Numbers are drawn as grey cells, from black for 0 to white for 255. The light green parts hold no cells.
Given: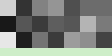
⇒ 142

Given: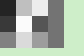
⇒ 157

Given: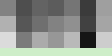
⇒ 21

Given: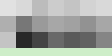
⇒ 98

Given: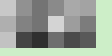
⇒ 74

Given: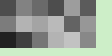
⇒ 194

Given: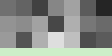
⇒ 77

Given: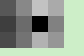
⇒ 178

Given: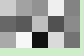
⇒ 218
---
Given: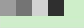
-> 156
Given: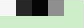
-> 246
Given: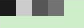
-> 27
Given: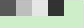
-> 88
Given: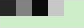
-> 39
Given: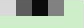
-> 217
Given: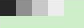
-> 39
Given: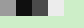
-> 155
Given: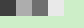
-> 62
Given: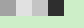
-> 162
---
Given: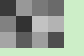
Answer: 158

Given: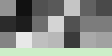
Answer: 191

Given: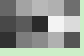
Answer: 139

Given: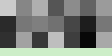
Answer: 56

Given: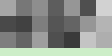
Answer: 158

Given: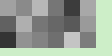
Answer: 131
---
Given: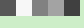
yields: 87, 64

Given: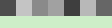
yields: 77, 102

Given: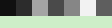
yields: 16, 94

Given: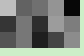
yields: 190, 140

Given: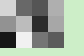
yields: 213, 91

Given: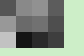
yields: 85, 62

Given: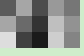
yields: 91, 132

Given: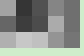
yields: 163, 117

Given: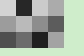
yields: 210, 163
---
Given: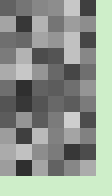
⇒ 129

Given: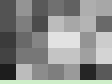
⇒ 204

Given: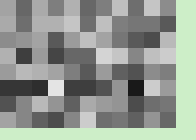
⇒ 155

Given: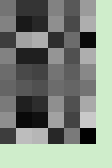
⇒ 168

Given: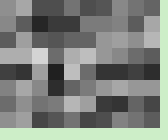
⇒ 151

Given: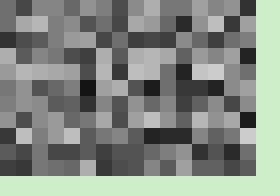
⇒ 204

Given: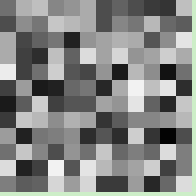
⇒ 126
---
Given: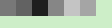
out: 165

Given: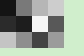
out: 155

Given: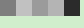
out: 43

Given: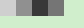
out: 116

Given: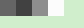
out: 251

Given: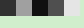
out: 228

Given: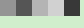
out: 57

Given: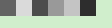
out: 46
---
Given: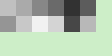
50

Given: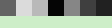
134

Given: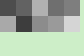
126

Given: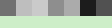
171

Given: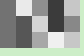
199

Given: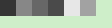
231

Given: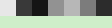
183

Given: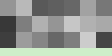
103

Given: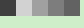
98

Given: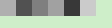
56
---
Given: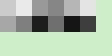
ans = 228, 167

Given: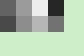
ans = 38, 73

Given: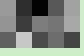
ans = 162, 96

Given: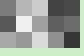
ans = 73, 168

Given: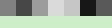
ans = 89, 129

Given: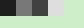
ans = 222, 30

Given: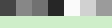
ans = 155, 69

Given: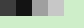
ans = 199, 61
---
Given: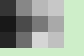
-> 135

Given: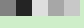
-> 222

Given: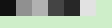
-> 68

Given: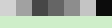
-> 141

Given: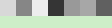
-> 153

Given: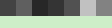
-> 81

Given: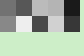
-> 187

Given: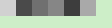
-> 134

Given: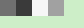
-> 58

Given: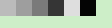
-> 53
